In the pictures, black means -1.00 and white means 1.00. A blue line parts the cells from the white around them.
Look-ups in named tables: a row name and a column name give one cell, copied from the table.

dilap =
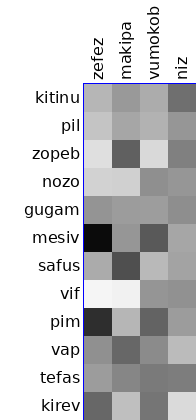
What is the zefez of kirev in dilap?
-0.19
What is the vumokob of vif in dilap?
0.17
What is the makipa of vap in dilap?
-0.19
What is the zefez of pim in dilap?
-0.64
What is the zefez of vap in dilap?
0.13
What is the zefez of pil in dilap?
0.54
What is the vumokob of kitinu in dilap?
0.35
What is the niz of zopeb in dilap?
0.00
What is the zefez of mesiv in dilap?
-0.91
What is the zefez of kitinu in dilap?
0.43
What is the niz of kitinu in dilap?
-0.13
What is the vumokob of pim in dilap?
-0.22

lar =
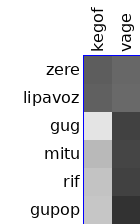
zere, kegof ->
-0.27
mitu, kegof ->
0.45
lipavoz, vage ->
-0.18
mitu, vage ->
-0.46
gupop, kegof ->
0.55
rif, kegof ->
0.53
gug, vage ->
-0.49
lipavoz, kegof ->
-0.25
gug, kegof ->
0.79
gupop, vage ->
-0.61
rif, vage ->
-0.49
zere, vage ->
-0.19
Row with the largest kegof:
gug

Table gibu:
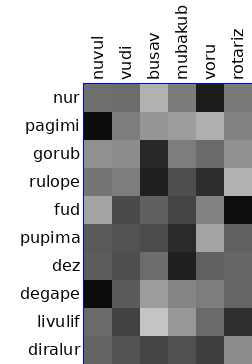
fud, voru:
0.02
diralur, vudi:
-0.34
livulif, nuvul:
-0.17
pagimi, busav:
0.17
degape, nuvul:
-0.91
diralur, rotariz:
0.09
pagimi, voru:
0.37
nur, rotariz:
-0.04
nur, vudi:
-0.15
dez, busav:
-0.15
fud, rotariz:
-0.89
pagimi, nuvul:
-0.90
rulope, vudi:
-0.02
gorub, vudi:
0.10
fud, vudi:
-0.43
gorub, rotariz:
0.14
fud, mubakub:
-0.47
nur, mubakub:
-0.03
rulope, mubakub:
-0.38
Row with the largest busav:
livulif

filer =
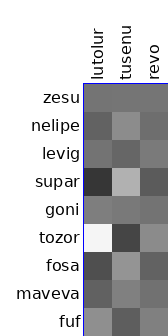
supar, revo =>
-0.29
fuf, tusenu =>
-0.26
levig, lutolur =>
-0.10
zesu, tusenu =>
-0.08
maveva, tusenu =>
0.00
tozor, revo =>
0.09
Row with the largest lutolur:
tozor

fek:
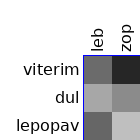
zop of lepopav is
0.50
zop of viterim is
-0.70
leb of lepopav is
-0.20
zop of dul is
0.09
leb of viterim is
-0.16
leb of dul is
0.31
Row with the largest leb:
dul

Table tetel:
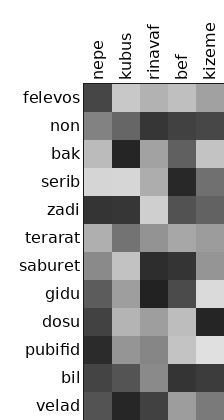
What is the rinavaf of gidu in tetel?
-0.73
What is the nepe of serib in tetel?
0.67
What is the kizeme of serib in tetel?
-0.12
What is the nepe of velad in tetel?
-0.35
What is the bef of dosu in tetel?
0.48
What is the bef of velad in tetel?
0.23

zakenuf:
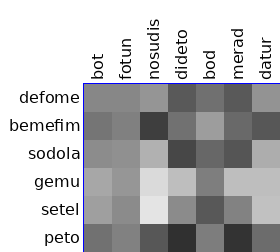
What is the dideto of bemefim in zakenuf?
-0.11
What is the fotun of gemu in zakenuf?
0.18
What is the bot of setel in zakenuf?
0.25
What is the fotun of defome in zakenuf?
0.06
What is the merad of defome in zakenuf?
-0.30
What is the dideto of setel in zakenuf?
0.09
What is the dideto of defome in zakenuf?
-0.30
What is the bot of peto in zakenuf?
-0.11
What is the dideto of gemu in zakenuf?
0.49
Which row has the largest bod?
bemefim

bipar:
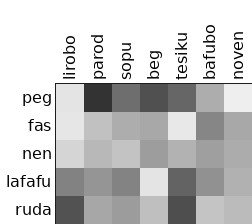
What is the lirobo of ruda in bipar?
-0.36
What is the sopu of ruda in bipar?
0.22
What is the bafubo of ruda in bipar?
0.54
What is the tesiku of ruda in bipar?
-0.39
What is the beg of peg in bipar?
-0.37
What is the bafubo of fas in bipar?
0.05
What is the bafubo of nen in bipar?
0.25
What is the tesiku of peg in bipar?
-0.20
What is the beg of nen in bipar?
0.23
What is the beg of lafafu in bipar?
0.79
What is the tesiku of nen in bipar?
0.40
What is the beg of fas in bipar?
0.32
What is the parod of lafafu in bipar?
0.17
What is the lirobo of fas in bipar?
0.80

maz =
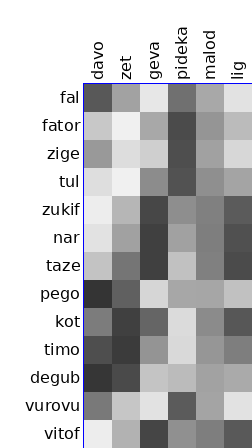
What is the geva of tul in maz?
0.10
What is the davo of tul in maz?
0.74
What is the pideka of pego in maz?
0.31
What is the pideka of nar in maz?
0.26
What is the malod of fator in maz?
0.17
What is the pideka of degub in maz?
0.47
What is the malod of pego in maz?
0.30
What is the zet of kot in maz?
-0.50
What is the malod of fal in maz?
0.32
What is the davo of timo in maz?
-0.39
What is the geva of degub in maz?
0.54
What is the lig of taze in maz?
-0.41
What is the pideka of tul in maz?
-0.36
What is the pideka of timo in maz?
0.70
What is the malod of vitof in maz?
-0.01
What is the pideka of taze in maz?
0.51
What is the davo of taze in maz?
0.53

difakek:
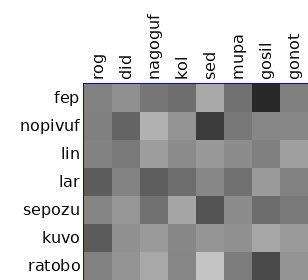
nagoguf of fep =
-0.07
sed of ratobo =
0.54
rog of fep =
0.02
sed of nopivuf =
-0.54
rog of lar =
-0.27
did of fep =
0.13
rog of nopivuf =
0.00
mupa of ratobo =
-0.03
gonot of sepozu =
-0.04
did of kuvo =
0.13
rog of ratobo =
0.01
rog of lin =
0.02
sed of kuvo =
0.17
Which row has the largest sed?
ratobo

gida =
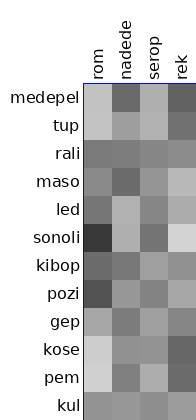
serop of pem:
0.36
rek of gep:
0.05
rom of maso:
0.08
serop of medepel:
0.37
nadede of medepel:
-0.17
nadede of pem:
0.00
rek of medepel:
-0.23
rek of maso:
0.45
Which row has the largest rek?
sonoli

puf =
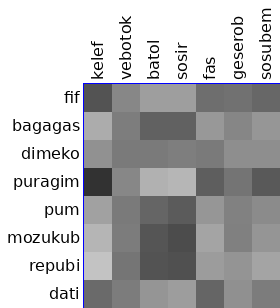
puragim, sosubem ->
-0.30
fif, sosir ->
0.24
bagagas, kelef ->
0.35
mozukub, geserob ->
0.00
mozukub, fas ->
0.29
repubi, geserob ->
0.16
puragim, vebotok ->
0.06
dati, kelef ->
-0.17
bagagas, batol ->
-0.24
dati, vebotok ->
-0.03
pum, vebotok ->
-0.04
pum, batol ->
-0.21
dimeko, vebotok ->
-0.04
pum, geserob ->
0.01
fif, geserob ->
-0.11
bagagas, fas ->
0.19
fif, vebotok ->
0.06
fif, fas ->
-0.14
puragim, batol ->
0.39
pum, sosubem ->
0.09

